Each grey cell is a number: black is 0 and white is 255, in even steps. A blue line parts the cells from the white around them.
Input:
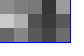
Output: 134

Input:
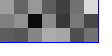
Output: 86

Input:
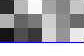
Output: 78

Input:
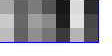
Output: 98

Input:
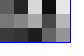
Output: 51

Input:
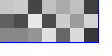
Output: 135

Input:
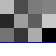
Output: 54
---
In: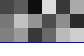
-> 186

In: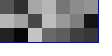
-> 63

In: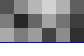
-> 140

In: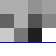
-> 31

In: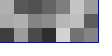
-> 114

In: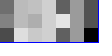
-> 155
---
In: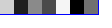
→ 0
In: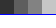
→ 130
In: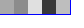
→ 56
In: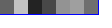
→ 159
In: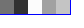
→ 161
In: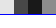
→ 25
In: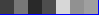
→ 145
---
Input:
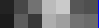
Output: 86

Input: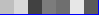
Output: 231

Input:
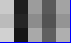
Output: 90

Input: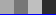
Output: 191

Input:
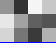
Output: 245

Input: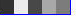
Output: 168

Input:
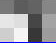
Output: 99

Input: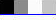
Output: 251

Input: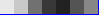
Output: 84

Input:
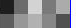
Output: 122
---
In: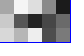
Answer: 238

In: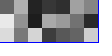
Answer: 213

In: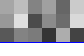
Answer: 123

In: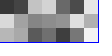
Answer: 90

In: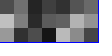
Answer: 77

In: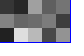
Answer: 185

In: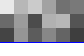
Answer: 92
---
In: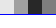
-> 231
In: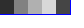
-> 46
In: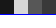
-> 23
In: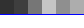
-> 49
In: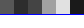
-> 87
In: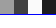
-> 158
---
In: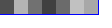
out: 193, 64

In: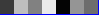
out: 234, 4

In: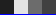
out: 227, 31

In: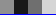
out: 213, 24

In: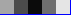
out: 229, 11

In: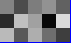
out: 219, 8

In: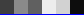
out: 237, 13
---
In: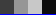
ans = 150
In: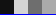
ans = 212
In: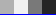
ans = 241
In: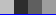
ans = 45
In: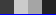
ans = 203
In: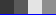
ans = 89
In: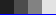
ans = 76
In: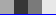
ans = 55
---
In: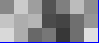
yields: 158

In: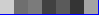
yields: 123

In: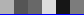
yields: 104

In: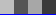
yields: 167

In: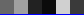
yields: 34

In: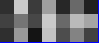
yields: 59

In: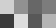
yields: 103

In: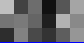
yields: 109

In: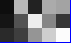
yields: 34
